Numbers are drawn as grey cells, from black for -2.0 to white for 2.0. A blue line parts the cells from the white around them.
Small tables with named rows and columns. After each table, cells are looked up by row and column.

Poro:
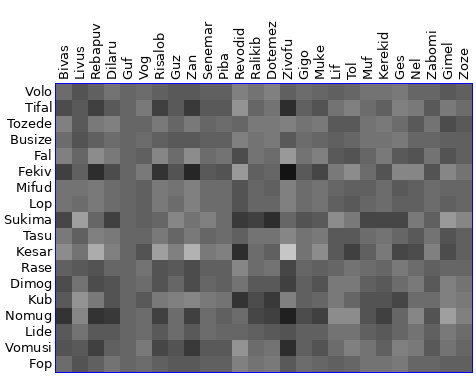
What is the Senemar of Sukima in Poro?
0.0
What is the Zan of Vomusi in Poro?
-1.1
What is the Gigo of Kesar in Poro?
-0.2
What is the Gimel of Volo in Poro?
-0.6
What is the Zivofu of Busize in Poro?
-0.6
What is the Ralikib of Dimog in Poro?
-0.6
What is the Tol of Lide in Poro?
-0.2
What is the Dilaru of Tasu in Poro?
-0.1
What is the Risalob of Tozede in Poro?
-0.1
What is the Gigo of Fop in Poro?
-0.3
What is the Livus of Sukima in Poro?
0.5
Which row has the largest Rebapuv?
Kesar

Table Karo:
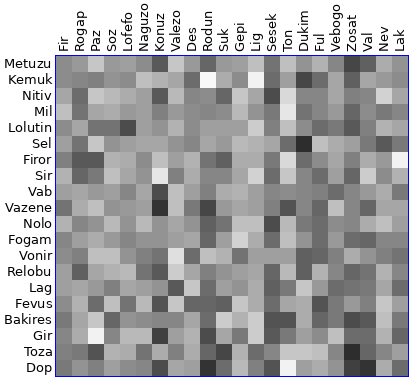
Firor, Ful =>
0.2
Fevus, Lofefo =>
-0.2
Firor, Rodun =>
-0.2
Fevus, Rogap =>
0.8
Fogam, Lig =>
0.7
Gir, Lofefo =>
0.9
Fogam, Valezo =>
0.5
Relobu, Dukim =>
-0.5
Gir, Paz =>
1.8
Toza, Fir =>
0.0
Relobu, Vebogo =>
0.1
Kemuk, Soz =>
0.3
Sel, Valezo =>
0.3
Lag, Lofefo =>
0.6
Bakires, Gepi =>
0.8
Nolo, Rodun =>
-0.5
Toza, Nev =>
0.1
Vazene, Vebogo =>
1.0
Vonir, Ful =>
-0.4

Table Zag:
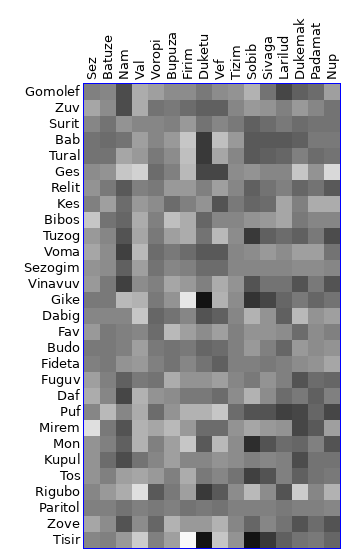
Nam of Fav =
0.0
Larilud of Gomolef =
-0.9
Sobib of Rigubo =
0.9
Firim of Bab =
1.1
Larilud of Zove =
-0.2
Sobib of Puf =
-0.7
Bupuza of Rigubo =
-0.1
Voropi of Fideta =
0.0
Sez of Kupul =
0.3
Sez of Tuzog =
0.4
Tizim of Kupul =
0.2
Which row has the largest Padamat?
Kes

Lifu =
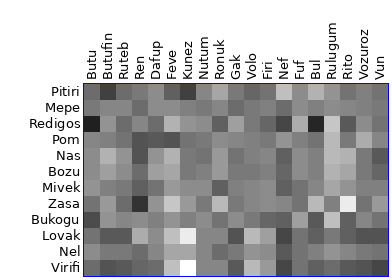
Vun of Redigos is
-0.2
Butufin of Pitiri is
-1.0
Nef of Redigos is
-0.9
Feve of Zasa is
1.1
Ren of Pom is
-0.7
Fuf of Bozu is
0.2
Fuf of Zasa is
-0.2
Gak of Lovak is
-0.7
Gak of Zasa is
-0.1
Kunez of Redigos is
0.3
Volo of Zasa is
0.1
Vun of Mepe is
-0.1
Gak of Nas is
-0.2
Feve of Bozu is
0.6

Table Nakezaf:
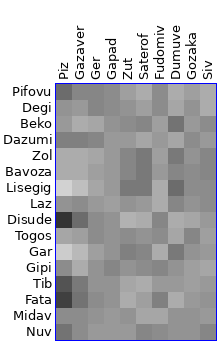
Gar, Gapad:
0.3
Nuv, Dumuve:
0.3
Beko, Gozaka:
0.4
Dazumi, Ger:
0.1
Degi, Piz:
0.3
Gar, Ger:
0.5
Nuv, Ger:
0.4
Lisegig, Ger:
0.6
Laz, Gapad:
0.5
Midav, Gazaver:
0.2
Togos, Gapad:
0.3
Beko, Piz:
0.4
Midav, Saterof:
0.6
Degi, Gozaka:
0.3
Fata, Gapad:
0.3
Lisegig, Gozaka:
0.2
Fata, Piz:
-1.0
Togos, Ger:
0.2
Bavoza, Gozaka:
0.2
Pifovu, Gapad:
0.2
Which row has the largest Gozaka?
Disude

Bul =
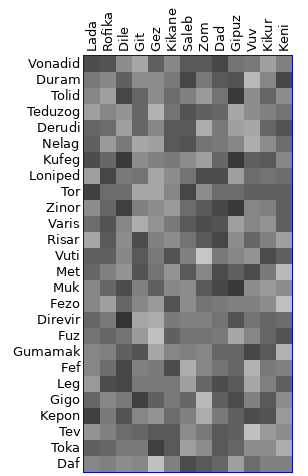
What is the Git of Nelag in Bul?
0.6
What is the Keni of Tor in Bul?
-0.5
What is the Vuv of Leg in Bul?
0.6
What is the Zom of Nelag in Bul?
-0.2
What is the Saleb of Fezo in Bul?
0.2
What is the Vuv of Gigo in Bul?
0.0
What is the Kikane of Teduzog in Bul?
-0.2
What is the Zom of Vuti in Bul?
1.1
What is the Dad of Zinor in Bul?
-0.9
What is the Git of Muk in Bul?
0.0
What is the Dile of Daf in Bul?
0.2
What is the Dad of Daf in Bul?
-0.4
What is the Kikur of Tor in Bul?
-0.5
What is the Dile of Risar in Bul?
0.2
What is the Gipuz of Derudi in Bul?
0.5
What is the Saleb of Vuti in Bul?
0.0
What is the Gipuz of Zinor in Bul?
-1.1
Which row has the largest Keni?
Fezo

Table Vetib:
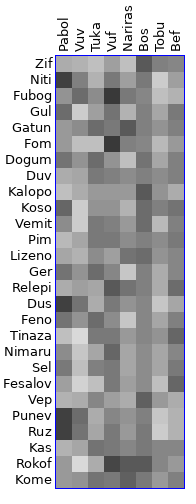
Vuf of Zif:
0.5
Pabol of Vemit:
0.2
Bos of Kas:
-0.1
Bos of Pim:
0.0
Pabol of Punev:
-1.0
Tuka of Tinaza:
-0.1
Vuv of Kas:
0.6
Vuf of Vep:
0.5
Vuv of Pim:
0.6
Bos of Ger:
0.0
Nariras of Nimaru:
0.6
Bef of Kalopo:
0.7

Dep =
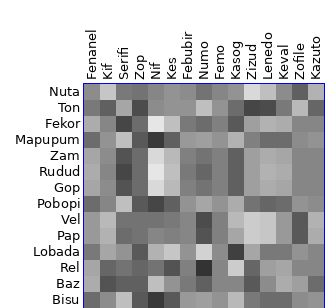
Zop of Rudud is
-0.3
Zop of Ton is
-0.8
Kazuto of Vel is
0.8
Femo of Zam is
0.0
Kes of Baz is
0.3
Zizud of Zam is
0.5
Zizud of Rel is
-0.4
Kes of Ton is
0.3
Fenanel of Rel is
0.6
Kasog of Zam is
-0.5
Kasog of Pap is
0.6
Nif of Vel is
-0.2
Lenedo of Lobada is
-0.1
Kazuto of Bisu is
0.3
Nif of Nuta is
0.1
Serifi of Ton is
0.6
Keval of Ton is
-0.1
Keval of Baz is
0.7
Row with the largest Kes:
Lobada

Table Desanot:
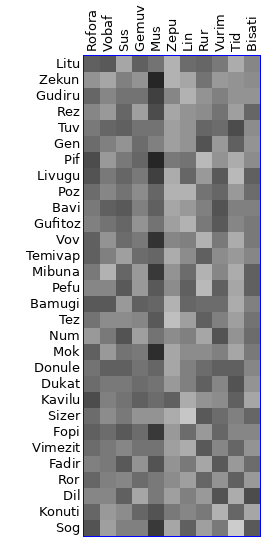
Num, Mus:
-0.2
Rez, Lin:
0.3
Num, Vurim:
-0.7
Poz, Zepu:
0.8
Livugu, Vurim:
-0.6
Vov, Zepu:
0.1
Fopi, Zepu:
0.4
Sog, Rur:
0.5
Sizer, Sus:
-0.1
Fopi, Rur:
0.4
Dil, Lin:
0.0
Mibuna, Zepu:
0.3
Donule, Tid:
-0.5
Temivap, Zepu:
0.7
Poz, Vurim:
-0.4

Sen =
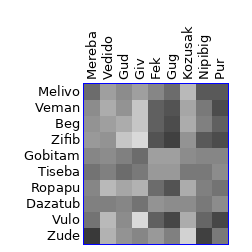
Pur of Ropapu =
-0.2
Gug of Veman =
-0.7
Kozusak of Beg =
0.7
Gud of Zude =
0.3
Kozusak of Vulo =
0.7
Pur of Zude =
-0.1
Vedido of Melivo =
0.5
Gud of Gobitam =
0.0
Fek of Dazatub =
0.3
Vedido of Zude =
0.8
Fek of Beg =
-0.5
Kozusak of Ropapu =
0.7
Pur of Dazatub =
0.2
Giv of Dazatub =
-0.2
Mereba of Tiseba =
-0.2
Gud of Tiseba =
-0.3
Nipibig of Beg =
0.0
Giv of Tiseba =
-0.1
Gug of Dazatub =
0.2
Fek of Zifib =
-0.7
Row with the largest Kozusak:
Zude

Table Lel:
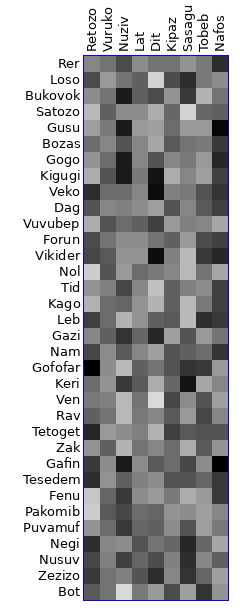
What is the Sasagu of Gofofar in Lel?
-1.2
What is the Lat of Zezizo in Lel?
-0.7
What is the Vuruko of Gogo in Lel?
-0.3
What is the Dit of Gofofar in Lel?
-0.2
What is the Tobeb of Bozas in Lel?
-0.1
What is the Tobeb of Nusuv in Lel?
0.1
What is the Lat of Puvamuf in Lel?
-0.4
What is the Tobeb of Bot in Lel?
-1.2
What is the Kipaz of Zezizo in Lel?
0.1
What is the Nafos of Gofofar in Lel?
0.4
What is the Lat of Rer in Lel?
0.2
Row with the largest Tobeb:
Bukovok

